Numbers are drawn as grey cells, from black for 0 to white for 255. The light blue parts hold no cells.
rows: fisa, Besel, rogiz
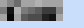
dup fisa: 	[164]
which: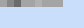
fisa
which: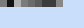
Besel
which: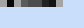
rogiz

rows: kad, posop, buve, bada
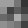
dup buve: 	[105]
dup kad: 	[159]
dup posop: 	[65]

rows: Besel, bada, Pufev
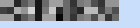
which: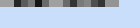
Besel
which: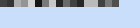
bada

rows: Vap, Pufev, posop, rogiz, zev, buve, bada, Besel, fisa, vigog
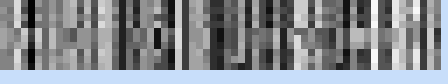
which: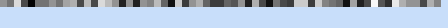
rogiz
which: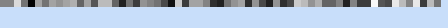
fisa
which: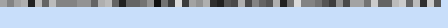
bada
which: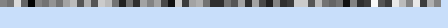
Besel
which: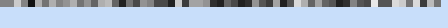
vigog

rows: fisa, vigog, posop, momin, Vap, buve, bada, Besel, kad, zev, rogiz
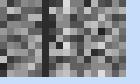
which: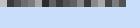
kad
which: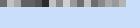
vigog
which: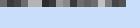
posop
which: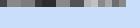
momin
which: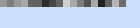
Vap

